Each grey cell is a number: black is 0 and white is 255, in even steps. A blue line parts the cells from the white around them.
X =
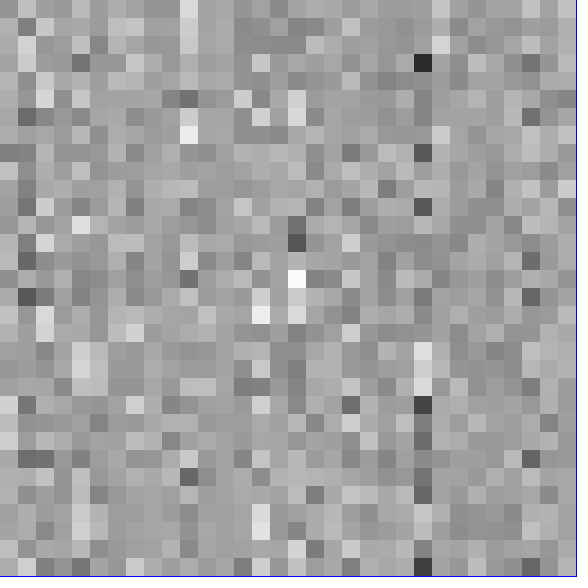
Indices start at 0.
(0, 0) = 148
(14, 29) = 109
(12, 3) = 163
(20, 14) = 200
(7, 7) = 166
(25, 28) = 185
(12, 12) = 161
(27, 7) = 163
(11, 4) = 133
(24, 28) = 158
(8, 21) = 187
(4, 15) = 159
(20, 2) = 148
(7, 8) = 155
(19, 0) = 160
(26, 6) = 163
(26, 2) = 193
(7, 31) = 193
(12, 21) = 159
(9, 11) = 163
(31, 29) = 102
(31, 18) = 168
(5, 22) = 173
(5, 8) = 166
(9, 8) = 165
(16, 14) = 206
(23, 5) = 132
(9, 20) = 174
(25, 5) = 157
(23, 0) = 187
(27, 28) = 160
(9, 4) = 190
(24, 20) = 192
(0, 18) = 169
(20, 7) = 154
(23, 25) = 158
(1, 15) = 160
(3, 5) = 151
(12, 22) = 157

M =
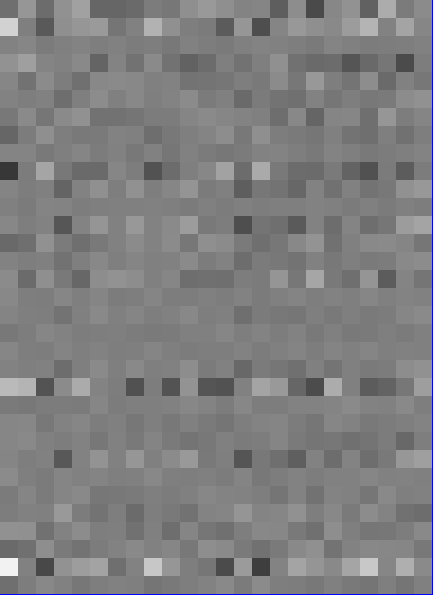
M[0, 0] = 111
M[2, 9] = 120
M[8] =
[132, 132, 121, 127, 133, 124, 129, 120, 129, 118, 129, 123, 119, 123, 130, 131, 126, 121, 131, 127, 121, 124, 127, 131]
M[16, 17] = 126
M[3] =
[146, 159, 132, 129, 137, 100, 131, 114, 138, 114, 98, 108, 127, 114, 127, 144, 113, 106, 108, 85, 105, 118, 75, 125]
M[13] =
[105, 111, 145, 123, 111, 121, 129, 139, 130, 139, 119, 143, 139, 122, 111, 119, 136, 147, 113, 128, 137, 138, 133, 118]
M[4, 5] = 136
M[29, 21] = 119
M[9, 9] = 108
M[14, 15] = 120
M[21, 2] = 83
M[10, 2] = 128
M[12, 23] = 164
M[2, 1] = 134
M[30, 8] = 129
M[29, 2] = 113
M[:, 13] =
[131, 150, 128, 114, 126, 106, 131, 120, 123, 108, 94, 128, 78, 122, 109, 125, 130, 111, 126, 130, 104, 129, 135, 126, 123, 85, 132, 130, 149, 126, 122, 155, 123]
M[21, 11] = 85
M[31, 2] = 72
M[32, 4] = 119
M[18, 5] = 126
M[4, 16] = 119
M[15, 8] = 128
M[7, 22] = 113
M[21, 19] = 128
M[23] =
[134, 135, 120, 130, 134, 125, 128, 119, 127, 120, 128, 122, 117, 126, 131, 133, 124, 118, 134, 130, 121, 124, 127, 131]
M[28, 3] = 153
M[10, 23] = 152
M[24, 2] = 128
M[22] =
[122, 120, 124, 124, 123, 134, 124, 127, 127, 129, 135, 131, 124, 135, 125, 125, 130, 130, 132, 138, 130, 129, 137, 126]
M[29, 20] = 118
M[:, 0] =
[111, 210, 130, 146, 134, 130, 120, 102, 132, 55, 132, 128, 135, 105, 130, 139, 136, 132, 120, 134, 130, 186, 122, 134, 134, 133, 139, 123, 125, 145, 106, 242, 111]
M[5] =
[130, 126, 129, 110, 127, 140, 128, 136, 127, 131, 139, 123, 128, 106, 123, 115, 112, 130, 118, 126, 120, 122, 140, 145]
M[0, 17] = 74
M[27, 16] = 130

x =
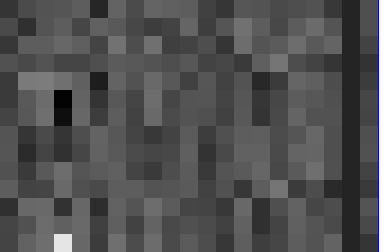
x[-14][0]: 53
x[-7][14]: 94
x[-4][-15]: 93
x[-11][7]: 88
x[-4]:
[93, 67, 69, 105, 80, 74, 93, 93, 83, 85, 90, 66, 81, 55, 93, 117, 59, 77, 42, 36, 58]
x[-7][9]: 67
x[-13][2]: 84
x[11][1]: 104
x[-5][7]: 68
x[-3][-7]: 48
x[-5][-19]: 89
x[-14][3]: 85
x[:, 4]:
[93, 70, 95, 69, 96, 99, 103, 78, 70, 85, 80, 103, 105, 103]
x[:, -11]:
[93, 101, 67, 87, 65, 84, 83, 91, 95, 91, 90, 69, 80, 91]
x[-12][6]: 114
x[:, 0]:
[53, 74, 55, 81, 58, 58, 68, 84, 85, 81, 93, 48, 69, 68]
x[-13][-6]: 72
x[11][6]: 98
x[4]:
[58, 122, 124, 112, 96, 29, 99, 82, 105, 88, 65, 86, 66, 83, 40, 59, 101, 95, 77, 36, 60]
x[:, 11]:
[65, 62, 78, 67, 86, 85, 80, 61, 51, 57, 66, 68, 75, 77]
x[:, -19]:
[83, 84, 93, 83, 124, 108, 111, 74, 68, 89, 69, 105, 108, 110]
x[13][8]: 108
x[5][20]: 70
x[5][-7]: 54
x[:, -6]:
[74, 72, 91, 117, 59, 71, 73, 76, 74, 72, 117, 79, 68, 70]
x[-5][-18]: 109
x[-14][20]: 79
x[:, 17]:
[82, 107, 89, 67, 95, 87, 82, 103, 101, 111, 77, 70, 84, 83]
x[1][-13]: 61
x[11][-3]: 77
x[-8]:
[68, 88, 111, 14, 103, 61, 93, 66, 105, 75, 83, 80, 65, 88, 52, 73, 100, 82, 82, 36, 68]
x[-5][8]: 58

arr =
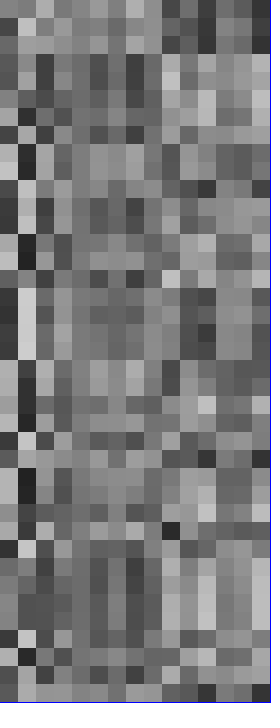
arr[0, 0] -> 131
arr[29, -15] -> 169
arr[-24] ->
[96, 131, 65, 122, 108, 76, 113, 63, 101, 191, 123, 169, 133, 147, 181]
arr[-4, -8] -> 80
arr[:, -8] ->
[175, 135, 164, 63, 64, 72, 102, 64, 160, 157, 133, 67, 77, 112, 145, 63, 111, 92, 116, 111, 172, 163, 103, 151, 79, 157, 141, 126, 84, 170, 84, 63, 68, 78, 77, 80, 114, 65, 154]
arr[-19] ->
[176, 65, 175, 107, 129, 158, 137, 172, 128, 73, 140, 108, 99, 87, 88]
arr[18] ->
[62, 202, 106, 163, 122, 115, 103, 116, 139, 127, 79, 59, 136, 132, 82]
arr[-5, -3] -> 121
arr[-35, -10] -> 77
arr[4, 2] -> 64
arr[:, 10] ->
[110, 82, 94, 120, 107, 140, 158, 103, 149, 153, 80, 103, 92, 159, 157, 123, 80, 84, 79, 77, 140, 149, 157, 156, 89, 90, 158, 161, 151, 144, 86, 126, 138, 147, 146, 89, 159, 105, 88]
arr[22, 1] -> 49
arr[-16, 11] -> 143
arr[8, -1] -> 108
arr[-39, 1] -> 124
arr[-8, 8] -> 103
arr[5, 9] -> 165
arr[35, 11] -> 108
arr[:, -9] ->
[127, 106, 116, 111, 106, 121, 133, 105, 138, 140, 106, 104, 100, 136, 140, 113, 103, 99, 103, 101, 137, 139, 135, 142, 99, 113, 140, 137, 128, 139, 99, 114, 118, 126, 124, 100, 136, 107, 113]
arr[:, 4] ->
[133, 124, 130, 108, 110, 108, 114, 110, 125, 125, 125, 111, 115, 116, 123, 108, 121, 116, 122, 122, 129, 127, 114, 125, 114, 130, 121, 117, 110, 127, 115, 109, 108, 108, 109, 113, 116, 108, 131]
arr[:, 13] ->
[91, 119, 106, 149, 152, 139, 117, 153, 91, 91, 121, 151, 149, 111, 95, 147, 136, 146, 132, 134, 87, 90, 118, 94, 148, 109, 99, 105, 130, 90, 150, 146, 140, 133, 130, 148, 111, 154, 110]
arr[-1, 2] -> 148
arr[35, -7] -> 122
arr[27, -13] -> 133
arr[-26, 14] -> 168
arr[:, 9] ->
[71, 100, 70, 171, 192, 165, 145, 156, 84, 86, 99, 141, 161, 123, 102, 191, 124, 143, 127, 129, 73, 76, 139, 116, 160, 84, 121, 129, 158, 42, 155, 175, 157, 174, 176, 152, 102, 171, 97]
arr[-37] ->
[104, 158, 155, 142, 130, 149, 116, 164, 145, 70, 94, 54, 119, 106, 51]
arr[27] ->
[180, 37, 133, 80, 117, 124, 137, 126, 106, 129, 161, 177, 103, 105, 157]
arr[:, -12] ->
[121, 153, 142, 121, 135, 100, 81, 137, 101, 94, 155, 145, 150, 79, 80, 122, 149, 147, 163, 154, 107, 96, 87, 89, 157, 139, 85, 80, 99, 102, 152, 122, 102, 90, 98, 151, 80, 129, 149]
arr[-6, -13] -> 83
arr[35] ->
[58, 195, 76, 151, 113, 86, 100, 80, 122, 152, 89, 108, 141, 148, 125]
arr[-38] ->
[70, 191, 126, 153, 124, 128, 106, 135, 143, 100, 82, 56, 131, 119, 63]
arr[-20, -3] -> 137

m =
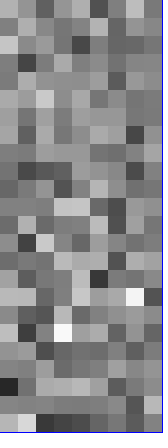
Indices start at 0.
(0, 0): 178
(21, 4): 184
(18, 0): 190
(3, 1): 69
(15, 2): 120
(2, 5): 126
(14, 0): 109
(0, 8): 121
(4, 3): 143
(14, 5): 174
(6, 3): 124
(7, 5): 170
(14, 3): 186
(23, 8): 130
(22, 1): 130
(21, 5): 160
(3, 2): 124
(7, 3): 119
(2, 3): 117
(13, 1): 66
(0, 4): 175
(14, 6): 82
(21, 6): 92
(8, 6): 111
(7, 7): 71
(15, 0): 162
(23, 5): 101
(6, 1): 117
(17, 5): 129
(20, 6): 160
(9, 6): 136
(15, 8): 137
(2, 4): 72
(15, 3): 126
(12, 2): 106
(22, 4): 123
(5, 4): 168
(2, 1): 138
